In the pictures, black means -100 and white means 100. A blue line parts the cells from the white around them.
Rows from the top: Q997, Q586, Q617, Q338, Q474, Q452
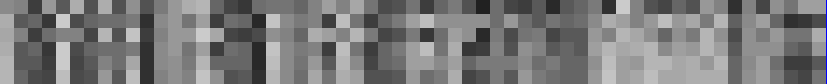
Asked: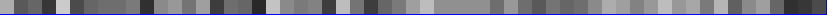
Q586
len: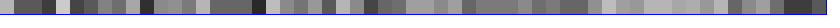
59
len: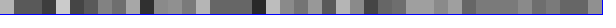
43
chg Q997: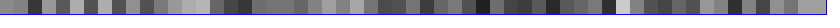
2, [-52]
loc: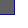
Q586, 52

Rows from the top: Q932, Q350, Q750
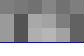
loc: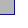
Q750, 3
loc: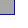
Q350, 2
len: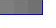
3
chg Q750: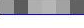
1, [-34]
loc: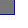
Q932, 1
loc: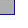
Q750, 2
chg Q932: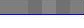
1, [-6]

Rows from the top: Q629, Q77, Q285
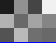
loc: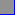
Q629, 1
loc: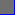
Q285, 2
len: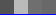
4
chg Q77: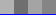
1, [-18]
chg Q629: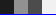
2, [-46]

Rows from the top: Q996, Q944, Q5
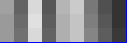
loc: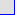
Q944, 2
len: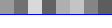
8

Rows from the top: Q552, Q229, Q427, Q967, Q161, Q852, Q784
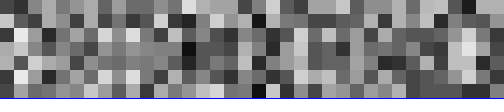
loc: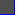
Q427, 15
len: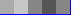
5
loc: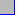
Q552, 30

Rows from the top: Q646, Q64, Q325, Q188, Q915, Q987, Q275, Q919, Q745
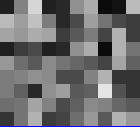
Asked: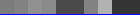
Q987
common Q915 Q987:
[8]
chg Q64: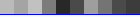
1, [24]
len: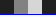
4
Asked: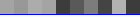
Q325
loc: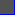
Q275, 8

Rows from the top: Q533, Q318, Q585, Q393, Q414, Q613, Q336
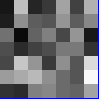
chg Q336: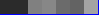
0, [-61]
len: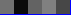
5
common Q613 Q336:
[-16]

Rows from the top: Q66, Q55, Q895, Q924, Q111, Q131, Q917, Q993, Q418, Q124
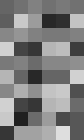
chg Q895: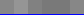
5, [1]
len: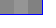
3
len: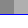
2
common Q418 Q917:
[58]
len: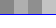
4

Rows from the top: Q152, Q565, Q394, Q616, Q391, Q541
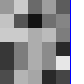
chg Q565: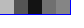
0, [53]
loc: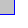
Q565, 0
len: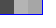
3
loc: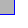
Q541, 1

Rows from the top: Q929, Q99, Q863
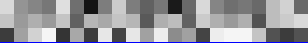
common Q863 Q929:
[65]
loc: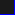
Q929, 12
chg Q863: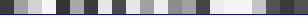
8, [-47]

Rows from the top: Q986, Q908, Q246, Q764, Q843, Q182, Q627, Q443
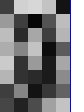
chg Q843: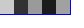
4, [31]
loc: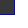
Q627, 3
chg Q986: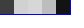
3, [53]
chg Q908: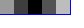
2, [-95]
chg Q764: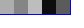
2, [53]

